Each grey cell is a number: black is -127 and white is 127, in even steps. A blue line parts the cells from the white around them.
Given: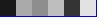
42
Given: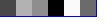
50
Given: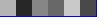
-88
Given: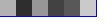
-81
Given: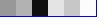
50
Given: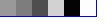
-2
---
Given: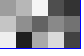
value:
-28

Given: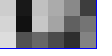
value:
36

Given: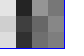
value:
-64

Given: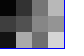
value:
-46

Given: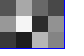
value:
117

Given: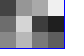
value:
85

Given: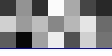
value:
55
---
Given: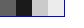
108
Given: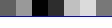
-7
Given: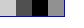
17
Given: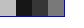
-6
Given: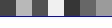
27
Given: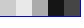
-58
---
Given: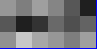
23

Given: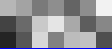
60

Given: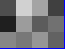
-7

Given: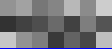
-28

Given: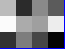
-2

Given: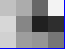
29

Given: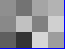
-75
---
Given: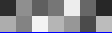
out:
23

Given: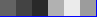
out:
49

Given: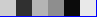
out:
14

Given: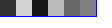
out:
59

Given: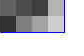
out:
-1

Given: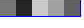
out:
73
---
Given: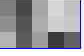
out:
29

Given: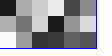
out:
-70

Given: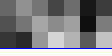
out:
51

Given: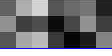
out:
-122

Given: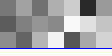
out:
-42

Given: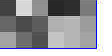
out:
69
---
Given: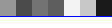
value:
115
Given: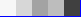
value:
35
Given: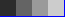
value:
-27
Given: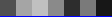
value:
-82
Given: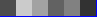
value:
-29
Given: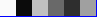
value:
-22
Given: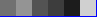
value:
-66
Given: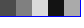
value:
90
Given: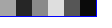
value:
94
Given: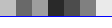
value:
-51
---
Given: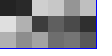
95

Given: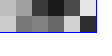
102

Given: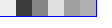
109

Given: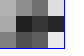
106

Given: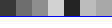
81

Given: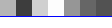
125

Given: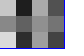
90

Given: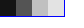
99

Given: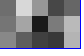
88
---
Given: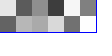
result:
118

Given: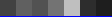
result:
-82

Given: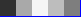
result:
61

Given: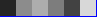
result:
-61

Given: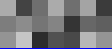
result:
36

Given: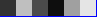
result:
32

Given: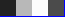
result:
124

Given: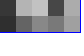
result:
-56
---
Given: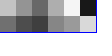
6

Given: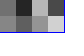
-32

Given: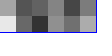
16

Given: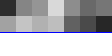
-30

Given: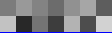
51

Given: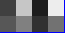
0

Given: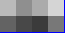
-55
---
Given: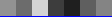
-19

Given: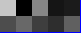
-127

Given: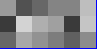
-46

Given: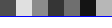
96

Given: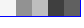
18

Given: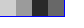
27

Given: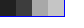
-66

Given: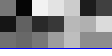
-122

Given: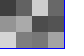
-29
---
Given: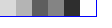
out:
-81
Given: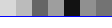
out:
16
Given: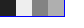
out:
3
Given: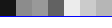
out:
75
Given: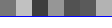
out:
-37
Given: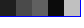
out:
-116
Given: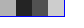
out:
-46
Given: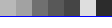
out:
94
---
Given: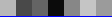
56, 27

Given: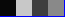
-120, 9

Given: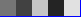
-10, 97

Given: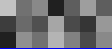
66, 9

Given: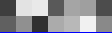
-65, 9

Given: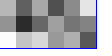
55, -39

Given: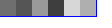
-16, 47

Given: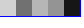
82, -105

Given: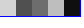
84, -112

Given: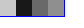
73, 15
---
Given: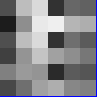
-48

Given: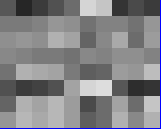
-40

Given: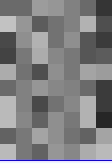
-21

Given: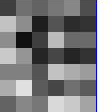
-64

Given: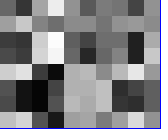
-24

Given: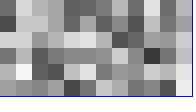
-17

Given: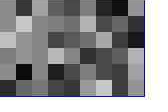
12
